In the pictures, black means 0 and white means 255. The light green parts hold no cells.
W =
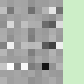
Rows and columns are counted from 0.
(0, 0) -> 167
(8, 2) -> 157
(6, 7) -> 66
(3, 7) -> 92
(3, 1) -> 216
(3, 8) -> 220
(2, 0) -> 151
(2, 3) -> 164
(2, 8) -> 168
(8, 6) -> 157
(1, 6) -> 180
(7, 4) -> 127
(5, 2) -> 164
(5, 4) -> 125
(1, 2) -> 169
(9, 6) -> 20
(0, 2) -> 165
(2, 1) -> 164
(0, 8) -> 159
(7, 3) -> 169
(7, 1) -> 153
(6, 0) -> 129
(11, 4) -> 145
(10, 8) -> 153
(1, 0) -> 191
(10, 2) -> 166
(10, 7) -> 155
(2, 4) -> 169
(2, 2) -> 158
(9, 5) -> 139
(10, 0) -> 161

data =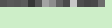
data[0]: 82
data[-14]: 89
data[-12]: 91
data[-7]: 97
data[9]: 74

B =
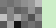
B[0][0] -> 122
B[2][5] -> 145
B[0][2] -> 127
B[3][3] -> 95
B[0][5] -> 187
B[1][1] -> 134
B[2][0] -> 194
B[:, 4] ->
[152, 147, 82, 115]

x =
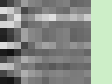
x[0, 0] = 46
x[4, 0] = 37
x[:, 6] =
[110, 136, 208, 134, 109, 107, 163, 100, 123, 101, 124, 101]
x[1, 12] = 134
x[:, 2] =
[108, 159, 223, 181, 101, 95, 176, 50, 130, 139, 130, 55]
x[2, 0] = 90
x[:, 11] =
[105, 135, 172, 111, 106, 105, 136, 113, 124, 108, 124, 125]
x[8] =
[73, 107, 130, 174, 155, 142, 123, 130, 134, 128, 122, 124, 133]
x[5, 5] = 128
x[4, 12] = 111
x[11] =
[26, 22, 55, 145, 124, 119, 101, 121, 125, 120, 124, 125, 116]
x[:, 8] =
[123, 113, 174, 111, 124, 124, 124, 113, 134, 101, 135, 125]
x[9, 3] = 115
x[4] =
[37, 64, 101, 161, 135, 128, 109, 115, 124, 129, 101, 106, 111]
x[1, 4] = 100
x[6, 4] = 107
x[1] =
[220, 203, 159, 71, 100, 110, 136, 127, 113, 107, 144, 135, 134]
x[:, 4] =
[132, 100, 146, 112, 135, 135, 107, 94, 155, 124, 155, 124]
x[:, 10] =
[100, 144, 190, 111, 101, 99, 149, 111, 122, 104, 123, 124]
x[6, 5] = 144
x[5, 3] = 162

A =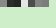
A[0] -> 137
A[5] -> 131
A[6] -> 125

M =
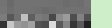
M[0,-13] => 115
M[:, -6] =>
[113, 110, 73, 219]
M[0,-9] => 114
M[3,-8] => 83
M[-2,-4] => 155
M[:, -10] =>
[114, 113, 191, 145]
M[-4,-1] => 116
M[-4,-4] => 108
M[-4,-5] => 112
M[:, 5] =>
[114, 111, 123, 83]
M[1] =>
[117, 109, 114, 113, 113, 111, 107, 110, 113, 113, 113, 113, 113]
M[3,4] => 161
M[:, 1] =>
[106, 109, 87, 199]
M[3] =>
[51, 199, 154, 145, 161, 83, 77, 219, 90, 133, 54, 90, 33]
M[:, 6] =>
[114, 107, 117, 77]
